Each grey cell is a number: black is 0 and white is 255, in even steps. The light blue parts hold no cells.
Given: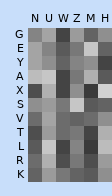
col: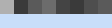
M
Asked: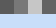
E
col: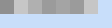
U
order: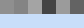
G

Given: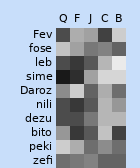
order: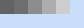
Daroz
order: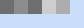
peki

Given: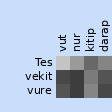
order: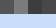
vekit
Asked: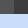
vure

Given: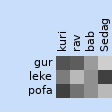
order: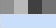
pofa
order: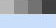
pofa

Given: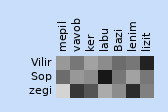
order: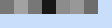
Sop
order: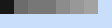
Sop
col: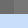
Bazi

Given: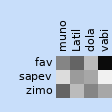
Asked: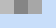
zimo
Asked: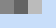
fav
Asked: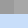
sapev
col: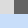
muno
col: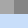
dola
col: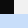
vabi
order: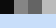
fav

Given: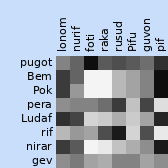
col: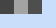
guvon
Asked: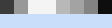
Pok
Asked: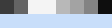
Bem
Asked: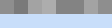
gev

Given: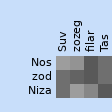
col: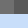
Tas
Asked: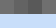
zod
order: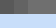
zod
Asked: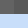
zod
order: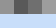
Nos
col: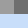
Suv

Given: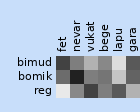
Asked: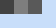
reg
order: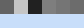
bomik
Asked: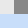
reg
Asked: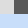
bimud
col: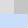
lapu
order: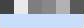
reg

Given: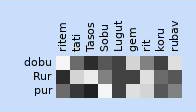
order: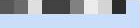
Rur
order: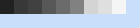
pur
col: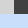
gem
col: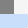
Sobu
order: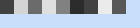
Rur
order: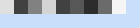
dobu
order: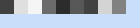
dobu

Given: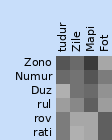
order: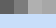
rati
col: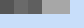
Mapi
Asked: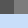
Numur
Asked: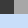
Zono

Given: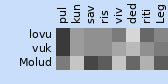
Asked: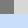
lovu
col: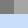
viv
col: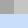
viv

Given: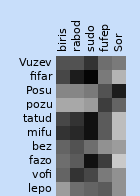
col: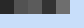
rabod
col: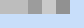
Sor
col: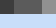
fufep
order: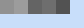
bez
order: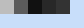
mifu

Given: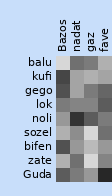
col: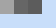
fave
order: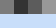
noli
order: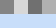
zate
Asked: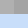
kufi
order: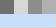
sozel
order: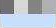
zate
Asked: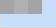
kufi

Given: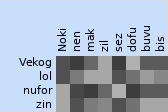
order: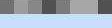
lol
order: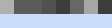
Vekog
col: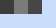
nen
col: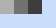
dofu
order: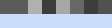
Vekog
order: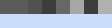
Vekog
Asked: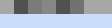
zin

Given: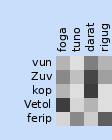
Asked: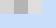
Vetol
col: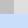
tuno
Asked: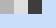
kop
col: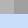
rigug
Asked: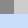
ferip
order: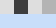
kop
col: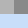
foga

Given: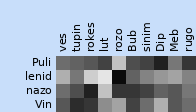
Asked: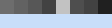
Puli
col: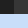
rokes
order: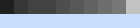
Puli
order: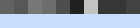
nazo
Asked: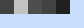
Puli
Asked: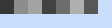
Vin
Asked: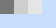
lenid

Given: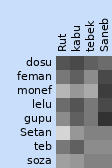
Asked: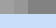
soza
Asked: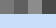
feman
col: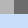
Rut

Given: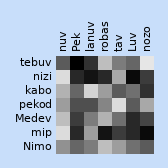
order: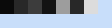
mip
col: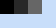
Pek
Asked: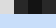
nizi
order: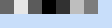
tebuv
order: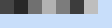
Medev
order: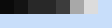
nizi

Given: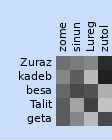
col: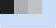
zutol
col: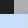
zutol
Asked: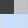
Talit
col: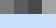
sinun
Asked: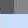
geta
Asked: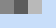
kadeb

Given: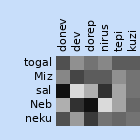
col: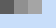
tepi
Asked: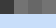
neku
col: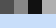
donev
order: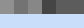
Miz
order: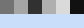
sal
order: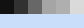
Neb

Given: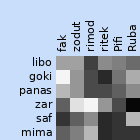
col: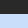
ritek
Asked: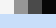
zar
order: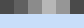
panas
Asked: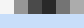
goki
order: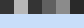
saf

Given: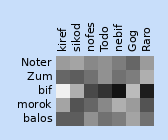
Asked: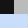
bif
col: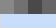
nofes
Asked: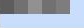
Zum
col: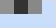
Todo

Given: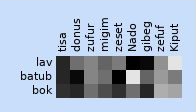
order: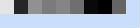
lav
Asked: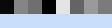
batub
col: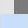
Kiput
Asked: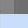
batub

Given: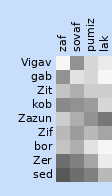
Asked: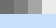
Zer
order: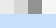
Vigav
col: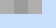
sovaf
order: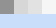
gab
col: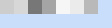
lak
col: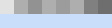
sovaf
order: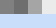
Zer

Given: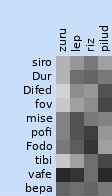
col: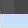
pilud
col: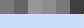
riz
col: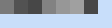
pilud
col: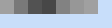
pilud
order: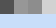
Difed
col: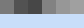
pilud

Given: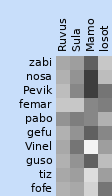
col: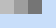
losot
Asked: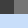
Pevik

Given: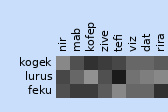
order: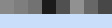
lurus
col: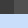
zive
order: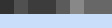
feku
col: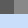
rira

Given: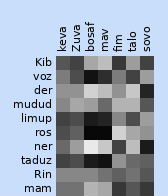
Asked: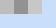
der
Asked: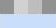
der
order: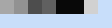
ros

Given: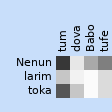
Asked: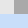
Nenun
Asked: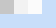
larim
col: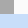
Babo
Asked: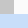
toka

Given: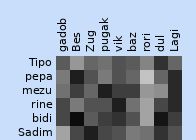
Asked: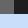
mezu
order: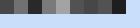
rine
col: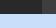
Lagi
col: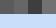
baz
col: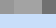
rori
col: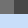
gadob

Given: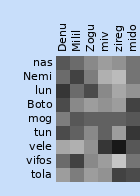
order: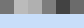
Nemi
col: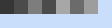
Denu
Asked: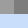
tola
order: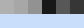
vele
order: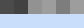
tola
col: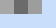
Denu
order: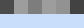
tola

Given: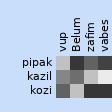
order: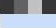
kozi
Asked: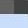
pipak
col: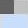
zafim
